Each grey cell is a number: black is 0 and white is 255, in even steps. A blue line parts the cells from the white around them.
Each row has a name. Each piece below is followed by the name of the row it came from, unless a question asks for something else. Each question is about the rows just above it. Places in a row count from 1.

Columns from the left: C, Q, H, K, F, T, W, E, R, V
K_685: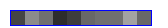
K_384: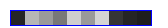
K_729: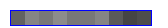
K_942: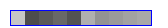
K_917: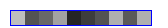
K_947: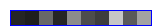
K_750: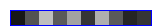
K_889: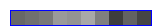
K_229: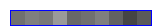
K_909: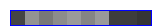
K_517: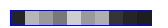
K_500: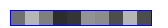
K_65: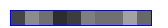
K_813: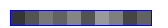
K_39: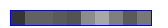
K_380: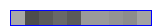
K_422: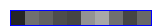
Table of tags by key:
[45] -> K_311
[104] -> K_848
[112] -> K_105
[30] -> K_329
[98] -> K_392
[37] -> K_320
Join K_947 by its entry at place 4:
K_320
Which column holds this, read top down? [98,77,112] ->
Q
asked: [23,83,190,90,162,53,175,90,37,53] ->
K_750
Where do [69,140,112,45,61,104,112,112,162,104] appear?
K_685
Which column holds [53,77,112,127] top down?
E

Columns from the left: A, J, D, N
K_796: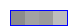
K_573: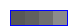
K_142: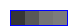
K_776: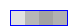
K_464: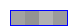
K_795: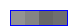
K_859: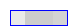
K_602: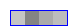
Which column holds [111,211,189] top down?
N
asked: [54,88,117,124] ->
K_142
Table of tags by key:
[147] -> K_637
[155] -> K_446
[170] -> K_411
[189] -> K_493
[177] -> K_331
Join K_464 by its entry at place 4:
K_446
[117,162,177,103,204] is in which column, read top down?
D
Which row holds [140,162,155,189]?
K_796
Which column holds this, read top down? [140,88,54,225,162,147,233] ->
A

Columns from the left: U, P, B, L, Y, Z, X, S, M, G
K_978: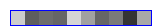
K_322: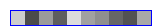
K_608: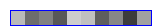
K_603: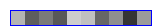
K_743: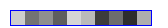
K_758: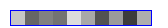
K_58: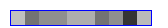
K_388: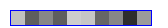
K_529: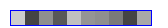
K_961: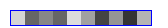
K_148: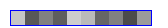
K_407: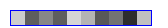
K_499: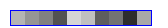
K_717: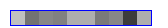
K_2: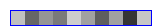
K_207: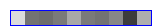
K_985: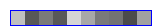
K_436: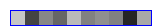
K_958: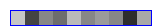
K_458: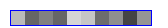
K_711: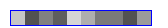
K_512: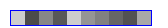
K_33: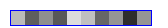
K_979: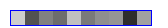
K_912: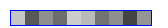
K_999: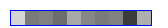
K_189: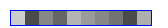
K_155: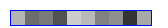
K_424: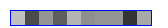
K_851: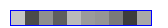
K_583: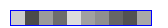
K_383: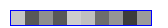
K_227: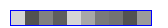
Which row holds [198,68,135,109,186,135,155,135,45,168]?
K_958
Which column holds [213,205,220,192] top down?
Y
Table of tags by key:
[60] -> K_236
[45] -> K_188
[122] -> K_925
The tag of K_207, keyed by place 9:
K_236
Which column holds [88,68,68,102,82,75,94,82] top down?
P
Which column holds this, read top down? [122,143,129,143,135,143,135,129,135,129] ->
B

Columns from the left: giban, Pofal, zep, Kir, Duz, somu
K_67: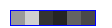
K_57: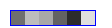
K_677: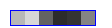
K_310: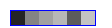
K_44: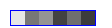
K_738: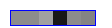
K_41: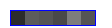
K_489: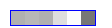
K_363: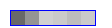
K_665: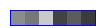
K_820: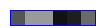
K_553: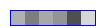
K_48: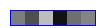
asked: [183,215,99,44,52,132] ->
K_677
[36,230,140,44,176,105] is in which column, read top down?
giban
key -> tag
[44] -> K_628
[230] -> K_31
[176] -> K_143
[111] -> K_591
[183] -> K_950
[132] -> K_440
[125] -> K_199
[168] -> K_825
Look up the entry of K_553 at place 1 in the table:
K_143
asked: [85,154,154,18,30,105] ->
K_820
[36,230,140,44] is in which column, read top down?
giban
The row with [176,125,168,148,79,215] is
K_553
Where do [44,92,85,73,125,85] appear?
K_41

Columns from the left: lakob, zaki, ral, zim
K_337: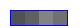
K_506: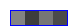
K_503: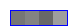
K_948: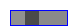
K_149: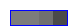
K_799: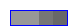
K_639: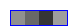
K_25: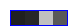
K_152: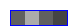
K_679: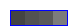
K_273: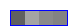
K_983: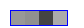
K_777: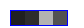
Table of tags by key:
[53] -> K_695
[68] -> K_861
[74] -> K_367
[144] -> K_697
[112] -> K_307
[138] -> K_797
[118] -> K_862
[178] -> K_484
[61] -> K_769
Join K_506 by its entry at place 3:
K_862
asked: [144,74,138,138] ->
K_948

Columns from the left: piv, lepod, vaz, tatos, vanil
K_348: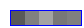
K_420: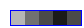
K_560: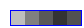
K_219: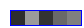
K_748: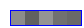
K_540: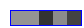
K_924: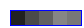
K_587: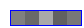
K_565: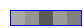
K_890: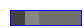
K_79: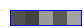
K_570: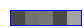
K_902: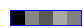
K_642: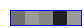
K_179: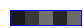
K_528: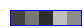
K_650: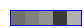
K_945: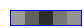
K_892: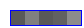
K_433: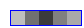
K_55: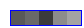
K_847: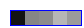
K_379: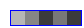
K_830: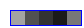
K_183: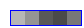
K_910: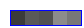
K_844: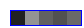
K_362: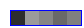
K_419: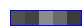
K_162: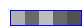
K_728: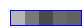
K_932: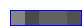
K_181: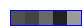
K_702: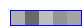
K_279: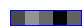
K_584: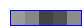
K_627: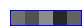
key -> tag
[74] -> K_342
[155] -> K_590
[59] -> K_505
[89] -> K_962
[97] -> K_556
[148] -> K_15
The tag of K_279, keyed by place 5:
K_556
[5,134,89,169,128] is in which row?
K_902
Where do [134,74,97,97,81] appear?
K_932
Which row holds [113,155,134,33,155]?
K_642
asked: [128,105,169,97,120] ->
K_587

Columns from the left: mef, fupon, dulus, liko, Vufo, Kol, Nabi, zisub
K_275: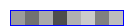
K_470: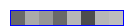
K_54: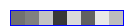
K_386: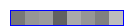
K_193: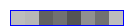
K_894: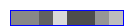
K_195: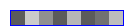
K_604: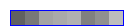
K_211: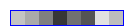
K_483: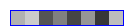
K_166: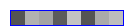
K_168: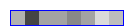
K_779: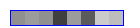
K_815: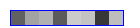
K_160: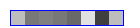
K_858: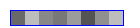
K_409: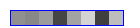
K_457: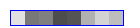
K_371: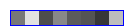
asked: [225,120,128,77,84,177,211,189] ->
K_457
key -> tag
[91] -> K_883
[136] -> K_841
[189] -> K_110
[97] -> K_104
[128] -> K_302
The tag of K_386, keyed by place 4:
K_104
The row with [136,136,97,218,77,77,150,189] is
K_894

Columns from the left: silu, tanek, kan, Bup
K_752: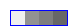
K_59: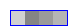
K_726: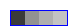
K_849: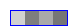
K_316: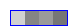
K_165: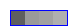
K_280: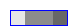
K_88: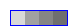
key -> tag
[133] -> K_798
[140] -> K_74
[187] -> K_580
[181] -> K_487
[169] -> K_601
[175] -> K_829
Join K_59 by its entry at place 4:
K_487
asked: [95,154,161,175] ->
K_165
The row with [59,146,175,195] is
K_726
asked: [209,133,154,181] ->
K_59
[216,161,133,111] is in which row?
K_88
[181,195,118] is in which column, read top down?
Bup

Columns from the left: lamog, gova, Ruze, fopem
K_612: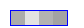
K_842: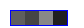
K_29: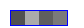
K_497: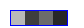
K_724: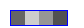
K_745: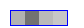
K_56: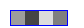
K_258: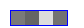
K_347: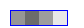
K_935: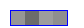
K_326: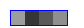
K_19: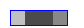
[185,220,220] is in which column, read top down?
Ruze
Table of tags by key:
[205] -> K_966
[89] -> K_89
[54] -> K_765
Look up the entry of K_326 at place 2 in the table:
K_765
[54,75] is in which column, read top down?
gova
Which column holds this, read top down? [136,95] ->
Ruze
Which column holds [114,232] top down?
fopem
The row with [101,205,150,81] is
K_724

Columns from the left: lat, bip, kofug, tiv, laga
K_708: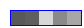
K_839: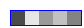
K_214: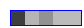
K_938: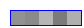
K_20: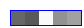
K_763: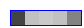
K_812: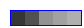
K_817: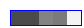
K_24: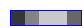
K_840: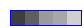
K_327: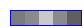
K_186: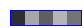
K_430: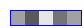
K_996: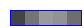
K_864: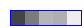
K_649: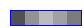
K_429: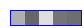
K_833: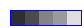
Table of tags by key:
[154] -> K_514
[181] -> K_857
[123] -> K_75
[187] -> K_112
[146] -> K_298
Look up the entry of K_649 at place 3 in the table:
K_112
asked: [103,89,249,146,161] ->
K_20

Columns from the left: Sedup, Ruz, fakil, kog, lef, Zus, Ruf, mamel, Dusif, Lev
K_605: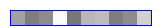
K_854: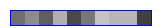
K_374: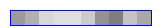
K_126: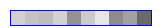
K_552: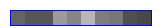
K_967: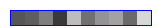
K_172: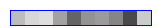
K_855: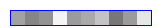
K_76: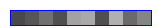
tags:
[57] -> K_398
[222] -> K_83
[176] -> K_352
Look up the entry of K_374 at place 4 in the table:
K_83
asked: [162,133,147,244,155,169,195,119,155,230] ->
K_855
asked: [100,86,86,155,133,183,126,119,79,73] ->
K_552
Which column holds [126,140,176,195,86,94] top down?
Ruz
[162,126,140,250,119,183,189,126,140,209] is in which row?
K_605
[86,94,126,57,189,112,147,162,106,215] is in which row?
K_967

